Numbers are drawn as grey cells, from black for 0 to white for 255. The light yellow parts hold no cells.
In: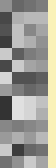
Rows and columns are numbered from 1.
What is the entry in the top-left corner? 145
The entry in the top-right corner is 124
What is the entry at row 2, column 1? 72
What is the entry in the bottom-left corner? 113
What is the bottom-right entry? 164
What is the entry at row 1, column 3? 113
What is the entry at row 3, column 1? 82
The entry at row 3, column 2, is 193
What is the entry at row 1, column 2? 103

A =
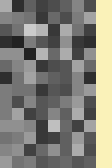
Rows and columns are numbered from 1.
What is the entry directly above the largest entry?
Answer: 115
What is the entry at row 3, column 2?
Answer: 115
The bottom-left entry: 154
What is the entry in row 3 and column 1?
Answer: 86
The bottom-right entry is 96
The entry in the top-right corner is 77
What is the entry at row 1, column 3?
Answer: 96
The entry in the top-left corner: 172
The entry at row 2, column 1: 133
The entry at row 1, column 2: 46
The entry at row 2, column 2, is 124
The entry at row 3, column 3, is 203

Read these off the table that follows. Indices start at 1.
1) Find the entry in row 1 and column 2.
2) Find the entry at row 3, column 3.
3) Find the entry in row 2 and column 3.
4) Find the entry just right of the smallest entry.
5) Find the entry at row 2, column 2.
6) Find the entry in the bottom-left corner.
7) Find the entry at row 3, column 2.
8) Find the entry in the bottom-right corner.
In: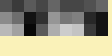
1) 58
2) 8
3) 19
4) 90
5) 110
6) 184
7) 161
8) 19

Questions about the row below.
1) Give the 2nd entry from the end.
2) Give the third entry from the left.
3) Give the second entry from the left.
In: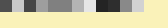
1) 137
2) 70
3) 201
